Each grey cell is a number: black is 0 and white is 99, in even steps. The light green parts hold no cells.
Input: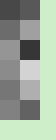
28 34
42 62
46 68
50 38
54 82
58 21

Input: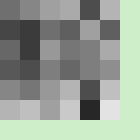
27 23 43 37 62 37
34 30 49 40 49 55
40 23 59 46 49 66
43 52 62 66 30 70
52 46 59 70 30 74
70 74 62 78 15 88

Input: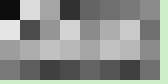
5 85 64 19 39 43 47 54
47 36 25 29 39 33 25 43
61 67 75 71 64 75 71 54
89 29 58 82 54 67 78 43

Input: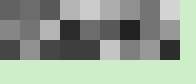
27 56 27 24 24 76 49 59 17
38 42 34 70 79 67 56 45 82
52 45 70 17 42 34 13 45 59

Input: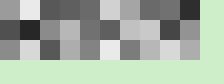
31 15 54 71 44 37 75 78 27 57
54 84 34 67 51 91 48 71 84 67
60 91 34 37 41 81 64 41 44 18

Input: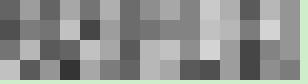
31 48 45 75 27 61 42 45 51 51 75 71 48 82 58
39 61 39 65 45 68 42 55 65 51 78 68 35 71 58
45 71 35 39 75 65 35 71 75 55 82 61 27 51 58
75 35 58 20 65 48 39 71 65 35 31 61 27 55 48

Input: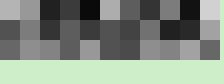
32 48 20 36 23 32 26 44 13 16 63
40 55 51 36 59 32 29 55 51 63 40
70 59 13 23 4 67 36 20 48 7 81

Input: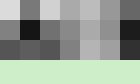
33 36 33 50 70 62 19
50 8 44 53 66 56 11
85 47 81 66 73 59 40

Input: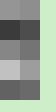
23 30
38 41
52 45
58 55
75 61
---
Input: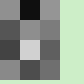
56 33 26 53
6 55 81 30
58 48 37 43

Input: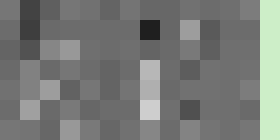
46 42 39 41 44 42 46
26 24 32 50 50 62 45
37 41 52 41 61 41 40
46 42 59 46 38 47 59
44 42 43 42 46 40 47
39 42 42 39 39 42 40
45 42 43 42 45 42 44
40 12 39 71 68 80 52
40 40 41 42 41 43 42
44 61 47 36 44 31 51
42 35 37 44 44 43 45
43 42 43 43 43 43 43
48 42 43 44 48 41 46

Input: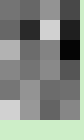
45 40 69 52 46 81
40 16 42 45 57 59
57 81 51 53 42 39
28 12 2 33 43 52

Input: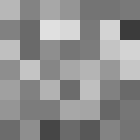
71 50 74 55 62 58 42
51 41 41 76 50 48 55
65 87 55 52 69 48 27
58 84 46 65 42 65 41
45 47 48 70 74 64 34
45 82 76 59 50 40 51
47 23 82 77 41 46 45

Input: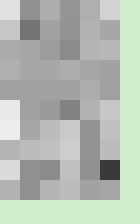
87 77 66 68 62 90 92 70 85 69
56 45 65 65 63 62 65 73 56 56
67 63 61 65 63 60 73 75 54 70
58 57 54 67 63 51 78 80 75 73
68 69 70 64 67 69 57 57 56 63
82 65 71 63 62 77 75 73 22 64

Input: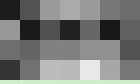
11 59 43 20
32 10 39 44
60 31 50 73
66 13 50 72
60 40 56 90
46 9 56 65
42 38 32 46

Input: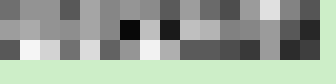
43 61 34
57 66 95
57 57 82
34 55 44
64 64 85
52 52 38
58 3 58
54 74 94
35 10 68
61 74 35
41 70 35
30 50 30
60 52 22
87 60 60
51 34 17
33 15 24

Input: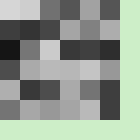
83 24 8 30 68 45
80 20 46 66 22 65
44 27 79 72 30 59
33 64 22 71 66 64
63 50 25 76 45 72
33 67 18 59 24 24
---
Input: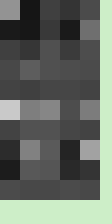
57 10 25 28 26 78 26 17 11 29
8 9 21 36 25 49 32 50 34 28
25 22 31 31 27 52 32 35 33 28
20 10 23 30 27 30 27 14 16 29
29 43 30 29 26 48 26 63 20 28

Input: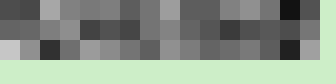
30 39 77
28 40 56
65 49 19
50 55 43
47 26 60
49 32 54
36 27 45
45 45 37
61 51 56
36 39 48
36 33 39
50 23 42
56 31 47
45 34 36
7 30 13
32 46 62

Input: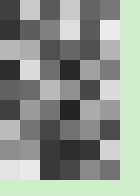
25 20 71 18 38 25 73 55 88
78 36 67 85 41 60 45 58 90
35 50 31 43 72 45 27 22 22
78 86 40 16 56 14 44 17 28
39 35 31 62 28 66 54 21 53
46 91 70 48 85 60 29 82 44

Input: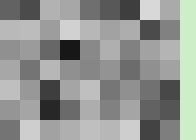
38 72 56 65 74 58 45
29 73 60 45 59 64 80
69 61 40 71 24 15 63
65 81 9 56 64 41 68
43 71 53 52 74 67 74
34 63 68 57 46 50 71
24 67 50 42 56 64 80
84 29 63 56 44 38 26
66 50 70 63 28 33 49

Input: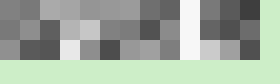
50 47 56
47 55 35
66 37 33
64 70 90
58 77 55
59 50 30
60 48 59
43 32 62
38 54 49
96 96 96
47 39 79
35 31 62
24 42 31

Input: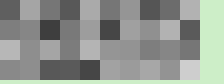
37 49 71 53
64 52 55 55
46 24 64 34
34 47 48 35
66 61 70 27
46 27 58 63
58 62 57 60
33 56 49 65
42 69 52 57
69 35 46 80

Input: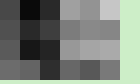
28 31 35 42
4 16 9 39
16 24 14 18
62 48 59 40
57 53 64 34
77 52 66 47

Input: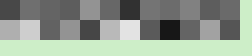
28 68
43 80
39 38
36 57
57 27
40 72
19 88
45 35
42 9
50 39
36 63
41 33
